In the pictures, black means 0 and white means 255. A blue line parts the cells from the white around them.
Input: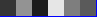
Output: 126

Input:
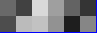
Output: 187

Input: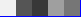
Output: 118

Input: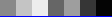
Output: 158

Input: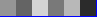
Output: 149

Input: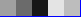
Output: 160

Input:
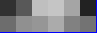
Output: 171

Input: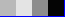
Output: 141

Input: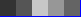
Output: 100
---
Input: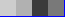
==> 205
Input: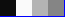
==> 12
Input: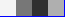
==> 244
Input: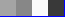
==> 164
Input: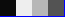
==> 10
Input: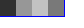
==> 48
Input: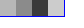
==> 183
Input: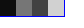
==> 13
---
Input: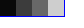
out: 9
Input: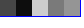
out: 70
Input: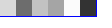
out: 217
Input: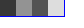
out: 55
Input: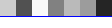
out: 205
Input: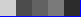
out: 209
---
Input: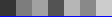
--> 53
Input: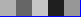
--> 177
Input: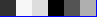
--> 49
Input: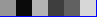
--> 150
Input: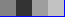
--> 131
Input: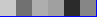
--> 202
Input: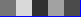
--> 118
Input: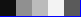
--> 15
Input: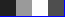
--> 33
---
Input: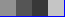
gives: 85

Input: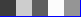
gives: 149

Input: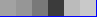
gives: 162

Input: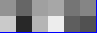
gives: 181

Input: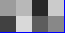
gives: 184

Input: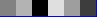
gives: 158

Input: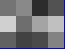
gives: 164
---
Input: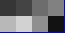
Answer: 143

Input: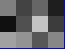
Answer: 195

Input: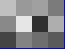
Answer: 48

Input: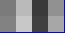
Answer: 64

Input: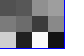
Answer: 60

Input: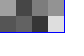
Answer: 54

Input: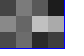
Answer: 192

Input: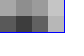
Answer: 97

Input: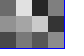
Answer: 202
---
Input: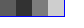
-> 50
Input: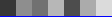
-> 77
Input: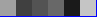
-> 104
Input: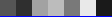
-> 121
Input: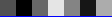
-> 132
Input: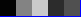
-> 202
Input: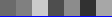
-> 140
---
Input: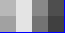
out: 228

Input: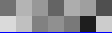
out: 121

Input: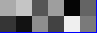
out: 66

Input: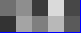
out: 127

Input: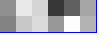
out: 152

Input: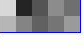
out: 97

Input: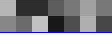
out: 78

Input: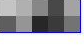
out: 39

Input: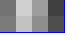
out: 194
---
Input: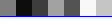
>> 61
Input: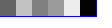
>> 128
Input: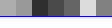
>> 47
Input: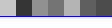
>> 145
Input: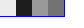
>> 153
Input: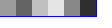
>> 192
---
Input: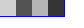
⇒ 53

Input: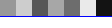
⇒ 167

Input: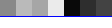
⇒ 235

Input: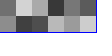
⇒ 56

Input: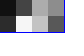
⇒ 141

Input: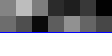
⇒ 43

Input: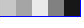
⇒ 129

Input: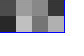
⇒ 54

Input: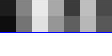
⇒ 168
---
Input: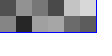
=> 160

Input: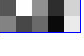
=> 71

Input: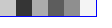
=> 172

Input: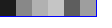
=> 177

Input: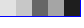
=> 199

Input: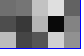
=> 69
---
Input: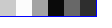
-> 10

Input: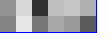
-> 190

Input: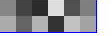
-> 222

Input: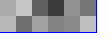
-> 59

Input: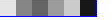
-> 155

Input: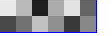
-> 172

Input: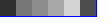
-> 168

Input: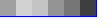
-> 148

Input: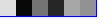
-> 38

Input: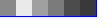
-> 123
